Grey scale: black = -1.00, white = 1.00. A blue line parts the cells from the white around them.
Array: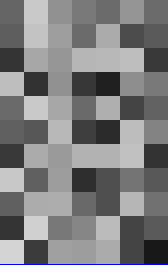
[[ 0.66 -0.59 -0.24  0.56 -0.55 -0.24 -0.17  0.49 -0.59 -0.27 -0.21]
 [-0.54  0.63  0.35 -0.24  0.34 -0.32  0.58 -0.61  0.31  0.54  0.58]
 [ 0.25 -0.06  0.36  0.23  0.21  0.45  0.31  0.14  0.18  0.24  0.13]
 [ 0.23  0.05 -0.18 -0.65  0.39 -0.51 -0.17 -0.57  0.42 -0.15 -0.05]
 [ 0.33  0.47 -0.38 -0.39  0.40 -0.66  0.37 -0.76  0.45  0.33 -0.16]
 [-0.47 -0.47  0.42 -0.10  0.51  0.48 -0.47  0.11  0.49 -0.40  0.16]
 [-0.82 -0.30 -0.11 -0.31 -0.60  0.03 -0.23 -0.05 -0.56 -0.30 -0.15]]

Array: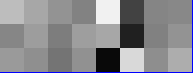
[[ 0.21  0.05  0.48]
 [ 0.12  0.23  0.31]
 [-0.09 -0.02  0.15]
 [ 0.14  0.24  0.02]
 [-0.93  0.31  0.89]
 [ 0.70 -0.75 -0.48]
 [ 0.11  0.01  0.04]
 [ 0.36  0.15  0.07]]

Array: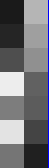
[[-0.08  0.78 -0.02  0.86 -0.39 -0.71 -0.80]
 [-0.75 -0.47 -0.28 -0.24  0.13  0.25  0.42]]

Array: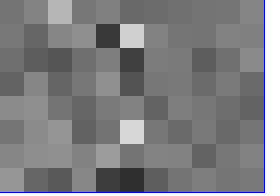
[[ 0.18  0.05 -0.08  0.09 -0.22 -0.13 -0.06 -0.09]
 [-0.20  0.11  0.09  0.12  0.05 -0.27 -0.20  0.03]
 [-0.30  0.13  0.17 -0.09 -0.21 -0.33  0.05  0.43]
 [ 0.06  0.02 -0.23 -0.20 -0.07 -0.13  0.12 -0.07]
 [-0.52  0.22 -0.10 -0.04  0.13 -0.01 -0.55  0.00]
 [-0.63 -0.09  0.69  0.02 -0.35 -0.50  0.63 -0.18]
 [-0.26  0.03 -0.07 -0.22 -0.07 -0.03  0.02 -0.15]
 [-0.09  0.02 -0.17 -0.01 -0.05 -0.04 -0.08 -0.12]
 [-0.01 -0.22 -0.05 -0.07 -0.16 -0.27 -0.09 -0.09]
 [-0.08 -0.07 -0.18 -0.14 -0.04 -0.12  0.02 -0.08]
 [-0.05  0.02 -0.08 -0.22 -0.17  0.08  0.00  0.04]]

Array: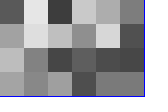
[[ 0.29  0.48  0.27 -0.30]
 [ 0.07  0.02  0.74  0.80]
 [ 0.25 -0.45  0.50 -0.52]
 [-0.39 -0.26  0.12  0.58]
 [-0.04 -0.40  0.69  0.36]
 [-0.04 -0.44 -0.37 -0.02]]

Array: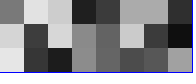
[[ 0.80  0.67 -0.05]
 [-0.58 -0.52  0.77]
 [-0.78  0.69  0.61]
 [ 0.10  0.08 -0.76]
 [-0.21 -0.22 -0.54]
 [-0.40  0.59  0.34]
 [-0.32 -0.54  0.34]
 [ 0.26 -0.88 -0.63]]

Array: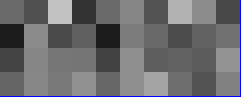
[[-0.21 -0.47 -0.79 -0.17]
 [ 0.06  0.04  0.09 -0.37]
 [-0.05 -0.07 -0.42  0.52]
 [ 0.14 -0.08 -0.25 -0.60]
 [-0.19 -0.48 -0.78 -0.17]
 [ 0.12  0.12 -0.03  0.04]
 [ 0.29 -0.26 -0.18 -0.35]
 [-0.14 -0.23 -0.40  0.40]
 [-0.35 -0.28 -0.23  0.10]
 [ 0.02  0.15 -0.11 -0.44]]
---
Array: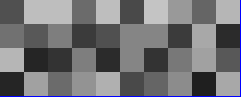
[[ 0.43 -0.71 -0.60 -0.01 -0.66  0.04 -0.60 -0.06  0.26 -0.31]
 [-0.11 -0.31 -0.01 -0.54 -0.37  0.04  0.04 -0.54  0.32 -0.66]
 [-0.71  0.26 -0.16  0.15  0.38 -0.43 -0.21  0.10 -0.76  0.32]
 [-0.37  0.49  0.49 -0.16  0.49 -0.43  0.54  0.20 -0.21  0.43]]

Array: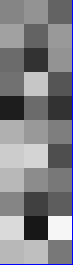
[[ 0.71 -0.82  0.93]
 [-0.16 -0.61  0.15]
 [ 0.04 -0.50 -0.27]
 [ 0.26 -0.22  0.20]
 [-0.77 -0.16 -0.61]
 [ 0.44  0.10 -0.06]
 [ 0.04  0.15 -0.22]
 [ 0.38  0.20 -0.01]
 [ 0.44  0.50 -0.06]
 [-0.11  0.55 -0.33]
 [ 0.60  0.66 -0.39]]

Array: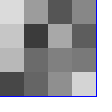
[[ 0.55 -0.54  0.32 -0.27]
 [-0.44 -0.21  0.12  0.66]
 [ 0.44 -0.16  0.00 -0.05]
 [ 0.72  0.22 -0.33  0.06]]

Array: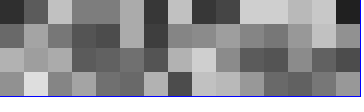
[[-0.63 -0.29  0.51 -0.02 -0.02  0.34 -0.57  0.51 -0.57 -0.46  0.62  0.62
   0.45  0.57 -0.75]
 [ 0.40  0.24  0.34 -0.29 -0.24 -0.12 -0.34  0.40  0.62  0.09 -0.29 -0.34
   0.09 -0.24 -0.40]
 [-0.18  0.29 -0.07 -0.34 -0.40  0.34 -0.51  0.04  0.09  0.24  0.04 -0.07
   0.19  0.51  0.14]
 [ 0.14  0.74  0.04  0.29 -0.12 -0.18  0.40 -0.40  0.51  0.45  0.19 -0.18
  -0.24 -0.07  0.19]]

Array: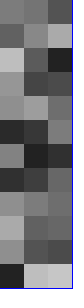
[[ 0.02 -0.73 -0.62]
 [-0.67 -0.57 -0.03]
 [-0.62 -0.51 -0.19]
 [ 0.18 -0.46 -0.41]
 [ 0.12 -0.35 -0.41]
 [ 0.49 -0.29 -0.73]
 [ 0.33 -0.24 -0.19]
 [-0.03 -0.09 -0.35]
 [ 0.12 -0.03 -0.14]
 [-0.24  0.07  0.33]
 [ 0.12  0.23 -0.14]
 [-0.73  0.49  0.55]]

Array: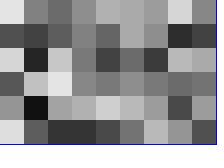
[[ 0.17 -0.87  0.28  0.39  0.62  0.45  0.22 -0.43  0.22]
 [ 0.68 -0.71  0.56 -0.05 -0.48 -0.16 -0.54  0.45  0.33]
 [-0.37 -0.48 -0.27  0.01 -0.21  0.33  0.11 -0.65 -0.48]
 [ 0.74 -0.27 -0.59 -0.59 -0.43 -0.10  0.45  0.17 -0.37]
 [ 0.79  0.01 -0.16  0.11  0.39  0.33  0.22  0.68  0.06]
 [-0.32  0.51  0.79  0.06 -0.05  0.11 -0.05 -0.16 -0.10]]

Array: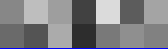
[[-0.17 -0.34  0.34 -0.65 -0.05  0.12  0.01]
 [ 0.06  0.49  0.24 -0.49  0.72 -0.28  0.29]]
